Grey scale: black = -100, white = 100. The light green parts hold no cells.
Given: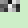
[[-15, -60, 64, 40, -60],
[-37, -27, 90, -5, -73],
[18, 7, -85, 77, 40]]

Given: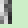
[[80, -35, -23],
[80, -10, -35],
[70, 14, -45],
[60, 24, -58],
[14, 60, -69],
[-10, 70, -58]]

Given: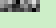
[[-40, -64, -4, -53, -40, -53, -15, -40, -97, -27],
[16, -15, -27, -75, -64, -4, 16, -40, 29, -53],
[29, 16, 51, -15, -97, 41, -15, 29, 74, -4]]

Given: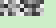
[[-18, -68, 42, 29, -5, 79, -57, -31, -57, -31, 89],
[42, 55, -5, 55, 68, -68, 68, 29, -31, 55, 42],
[-44, 79, -44, 6, 79, 89, -18, 6, -57, -44, 68],
[19, 89, -5, 42, 89, -57, -18, 29, 6, -18, -44]]

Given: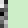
[[74, -73],
[-40, -28],
[8, -15],
[87, -4],
[-96, 8],
[-50, 29],
[-15, 54]]

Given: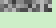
[[-6, -30, 30, -17, 30, 17, 5, -53, 30, -30, 43, -40, 54],
[-17, 30, 5, 43, -17, -40, -40, 30, -30, -17, 43, -40, -53],
[17, 43, -6, -53, 5, 5, -30, -30, 5, 30, 43, 17, -17]]

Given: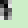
[[-39, -98, 79],
[19, -75, 6],
[-86, -62, 55],
[31, -50, -27],
[79, -39, 42]]
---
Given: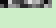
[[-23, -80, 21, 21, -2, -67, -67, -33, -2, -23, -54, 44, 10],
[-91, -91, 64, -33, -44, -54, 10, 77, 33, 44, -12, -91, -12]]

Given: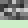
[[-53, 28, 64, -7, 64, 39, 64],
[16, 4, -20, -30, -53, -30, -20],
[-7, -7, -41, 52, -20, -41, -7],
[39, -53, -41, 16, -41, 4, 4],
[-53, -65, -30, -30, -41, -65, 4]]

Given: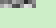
[[34, 65, 44, -33, -44, 22, 77, 65, -11],
[-11, 0, -21, 34, 12, 0, -68, -21, 12]]

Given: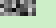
[[-3, 29, 7, 29, -3, -72, -83, 17, -48],
[-61, 7, -15, 52, -83, -38, -15, 29, 17],
[42, -3, -28, 29, -61, 42, -15, 17, -48],
[65, -28, -48, -95, -15, -38, -38, 65, -28]]

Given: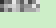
[[-3, 43, 55, 67, 43, -3, 17, 17, 80, 7],
[-39, 30, -14, 55, 43, -14, 30, 30, 30, 55],
[-62, -3, -14, 80, 17, -26, 55, -39, 7, 80]]

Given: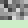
[[23, 58, -45, -8, 71, 2, 34],
[23, 23, 34, 47, 23, -32, 12],
[-19, -8, -45, 71, 34, 12, 71],
[-19, -45, 58, -8, 2, 23, 47],
[47, -57, -8, 2, -32, 12, -19]]

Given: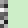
[[95, 52],
[-41, 39],
[-28, 18],
[28, 6],
[-16, -28],
[-5, -65],
[62, -76]]
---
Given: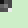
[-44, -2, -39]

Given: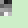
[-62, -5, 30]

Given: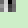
[-8, -55, 76]

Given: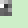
[13, -61, -18]

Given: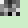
[-14, 27, -5, 11]

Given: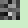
[-53, 24, -33, -87, -49]

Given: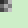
[44, 35, -44]

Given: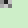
[51, 59]

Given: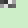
[28, -28]
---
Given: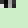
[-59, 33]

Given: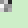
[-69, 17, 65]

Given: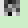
[-15, -15, -15, 39]

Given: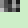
[-82, 29, -60]

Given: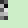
[-21, 45]

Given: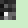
[-65, -58, -68, -91]
